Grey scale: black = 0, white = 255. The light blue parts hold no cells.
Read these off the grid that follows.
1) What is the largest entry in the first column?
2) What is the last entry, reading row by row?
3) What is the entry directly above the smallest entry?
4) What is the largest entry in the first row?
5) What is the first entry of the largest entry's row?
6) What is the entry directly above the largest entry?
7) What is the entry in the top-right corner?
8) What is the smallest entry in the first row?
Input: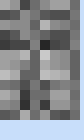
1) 189
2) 109
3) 99
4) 170
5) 160
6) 38
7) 109
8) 70

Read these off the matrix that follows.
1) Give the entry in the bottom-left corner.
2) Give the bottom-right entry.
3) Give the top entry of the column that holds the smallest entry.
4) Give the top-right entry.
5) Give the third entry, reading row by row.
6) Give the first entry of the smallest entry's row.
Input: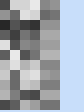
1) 73
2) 116
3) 73
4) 147
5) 212
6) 39

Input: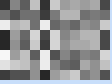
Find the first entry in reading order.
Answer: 50
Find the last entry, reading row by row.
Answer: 81
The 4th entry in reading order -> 193
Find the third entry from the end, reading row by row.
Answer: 122
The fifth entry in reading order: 50
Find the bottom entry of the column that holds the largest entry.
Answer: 60
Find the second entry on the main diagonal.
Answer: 81
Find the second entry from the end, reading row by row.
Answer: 145
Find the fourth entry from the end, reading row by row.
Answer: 202
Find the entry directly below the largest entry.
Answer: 225
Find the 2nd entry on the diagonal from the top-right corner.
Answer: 122
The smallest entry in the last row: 39
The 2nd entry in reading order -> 133

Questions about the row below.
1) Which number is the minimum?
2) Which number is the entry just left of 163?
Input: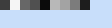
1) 11
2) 184

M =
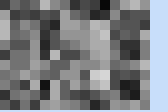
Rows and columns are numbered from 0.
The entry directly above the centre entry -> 126
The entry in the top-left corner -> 61
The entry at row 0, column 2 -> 84
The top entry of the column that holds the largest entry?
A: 8
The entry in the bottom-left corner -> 96
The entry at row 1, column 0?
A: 160
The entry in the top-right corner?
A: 148
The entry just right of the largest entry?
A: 73
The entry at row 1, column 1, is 61
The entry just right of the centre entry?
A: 114
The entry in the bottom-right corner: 126
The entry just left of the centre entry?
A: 73
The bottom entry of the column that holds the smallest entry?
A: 73
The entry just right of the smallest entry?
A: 105
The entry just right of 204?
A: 214
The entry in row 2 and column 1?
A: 96
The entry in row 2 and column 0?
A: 183
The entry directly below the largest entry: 194
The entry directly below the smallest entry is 50
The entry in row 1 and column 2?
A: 73
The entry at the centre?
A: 73
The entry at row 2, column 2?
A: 137
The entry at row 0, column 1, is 105

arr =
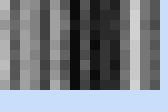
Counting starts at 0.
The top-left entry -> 188
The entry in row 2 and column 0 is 149
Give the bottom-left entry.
160
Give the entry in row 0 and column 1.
86
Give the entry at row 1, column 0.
170
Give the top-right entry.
86
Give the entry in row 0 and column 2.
149
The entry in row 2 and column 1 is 107
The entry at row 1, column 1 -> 98
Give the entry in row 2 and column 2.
149
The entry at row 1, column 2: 160

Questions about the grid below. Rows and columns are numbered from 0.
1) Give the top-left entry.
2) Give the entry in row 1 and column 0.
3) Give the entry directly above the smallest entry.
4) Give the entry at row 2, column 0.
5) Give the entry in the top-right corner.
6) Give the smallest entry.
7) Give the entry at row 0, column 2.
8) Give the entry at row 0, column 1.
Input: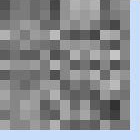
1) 81
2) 93
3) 123
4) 123
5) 146
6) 50
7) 123
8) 114
